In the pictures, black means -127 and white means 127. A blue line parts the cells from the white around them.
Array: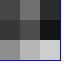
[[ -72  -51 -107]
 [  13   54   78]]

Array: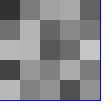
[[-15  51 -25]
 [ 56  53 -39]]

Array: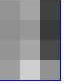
[[ 15  22 -69]
 [ 21  39 -54]]

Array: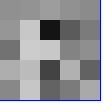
[[  22   71 -107]
 [ -13   76   72]]

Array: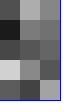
[[-100   -4  -14]
 [ -56  -41  -26]]

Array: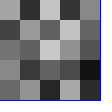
[[-60  25 -31]
 [-11 -30  73]]

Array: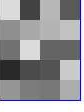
[[ 15  40  52]
 [-13  91 -26]]
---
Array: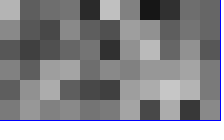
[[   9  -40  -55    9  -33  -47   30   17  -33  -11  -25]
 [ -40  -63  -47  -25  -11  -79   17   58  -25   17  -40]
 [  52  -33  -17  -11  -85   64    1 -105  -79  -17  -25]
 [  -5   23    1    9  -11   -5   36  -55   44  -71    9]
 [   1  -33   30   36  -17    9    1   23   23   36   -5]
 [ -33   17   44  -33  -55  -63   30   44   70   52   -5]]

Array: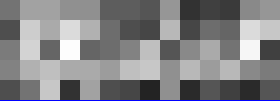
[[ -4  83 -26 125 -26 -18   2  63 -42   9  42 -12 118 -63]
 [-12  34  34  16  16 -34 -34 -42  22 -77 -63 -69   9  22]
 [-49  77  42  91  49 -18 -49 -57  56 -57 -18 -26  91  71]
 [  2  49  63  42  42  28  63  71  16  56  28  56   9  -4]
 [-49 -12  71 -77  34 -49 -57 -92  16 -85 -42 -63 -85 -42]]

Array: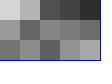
[[ 85  53 -47 -60 -81]
 [-11  12 -31  18  40]
 [ 26 -25   4  -4 -19]]

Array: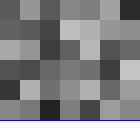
[[  7  -7 -92  -1 -58  28   7]
 [ 40  22 -66 -30  55 -45 -23]
 [-30 -37 -58  62  48  22  15]
 [-37  22 -37   7  -1  34 -84]
 [-45 -52 -23  -7 -15 -66  68]
 [-72  48 -15  15  48 -23  28]]

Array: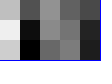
[[  78 -127  -23   -3  -98]
 [ 111 -114   10  -11  -92]
 [  63  -46   18  -30  -54]]

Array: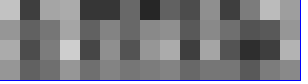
[[ 22 -30 -16  22 -16   3  -9  -3   3 -23  -9  -9 -38  -3   9]
 [ 22 -30  -9  37 -30   3 -23   9  15 -38   9 -16 -44 -38  22]
 [ 43 -51  -3  78 -57  15 -44  22  43 -65  37 -44 -81 -65  51]
 [ 66 -65  37  43 -73 -73 -23 -89 -30 -51  15 -65  -3  59  30]]
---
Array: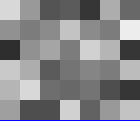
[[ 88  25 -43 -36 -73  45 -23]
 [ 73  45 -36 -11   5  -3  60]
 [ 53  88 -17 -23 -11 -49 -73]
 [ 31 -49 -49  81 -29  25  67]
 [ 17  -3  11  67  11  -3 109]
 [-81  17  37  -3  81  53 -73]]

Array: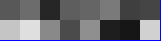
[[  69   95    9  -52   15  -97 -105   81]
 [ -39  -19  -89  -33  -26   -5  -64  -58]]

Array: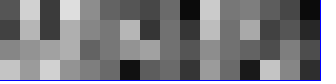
[[  68   27   81   19   -1  -21 -110  -34  -21  -74   27  -21 -102   68
     6  -81]
 [   6   19   33   47  -28   -8   19   33  -14  -42   13  -14  -28  -50
    -1  -50]
 [ -42   81  -68   94   13  -28  -42  -56  -21 -116   75   -8   -1  -34
   -56 -116]
 [ -62   54  -68   47    6   -8   54  -74  -14  -74   61  -14   41  -62
   -42  -88]]

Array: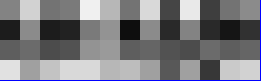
[[  97   32   67   89   89   55   61   32  -39   32  -72   74   82]
 [   3   82  -12   -5  112   55  -12   89  -58  105  -65  -12   11]
 [ -33  -20  -51  -45   19   26  -33  -26  -45  -51  -20  -33  -26]
 [ -99   11  -99  -93   -5   19 -113   11  -86    3  -86 -106  -78]]

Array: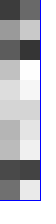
[[ 93 118]
 [ 85  85]
 [ 65 126]
 [ 59 112]
 [ 53 100]
 [ 26  73]
 [-15 106]
 [-35 -74]
 [-54 -60]
 [-67 -22]]

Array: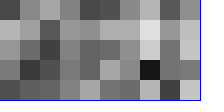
[[  53   31  -40   23   15   46   46   96   23   61]
 [  23  -20  -62    2  -27  -20   15   76  -12   69]
 [  -6  -69  -47   -6  -27   38    9 -106  -12   -6]
 [ -47  -33  -27    2   38  -12  -20   53  -62   69]
 [ -55    9   38    2  -55  -47    9   53  -40   15]]

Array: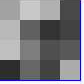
[[ 64  -2 -47 -39]
 [ 57 -31 -76 -61]
 [ 35  72  49 -55]
 [-82 -25 -61  43]]

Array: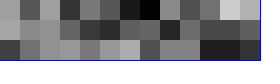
[[  37   10   17  -26  -69  -83  -32  -26  -89  -19  -55  -55  -32]
 [  31  -40   31  -75   -6  -40 -103 -124   10  -47  -13   76   49]
 [ -63  -13   17   24   -6   24   43  -47    2    2  -96  -96  -75]]
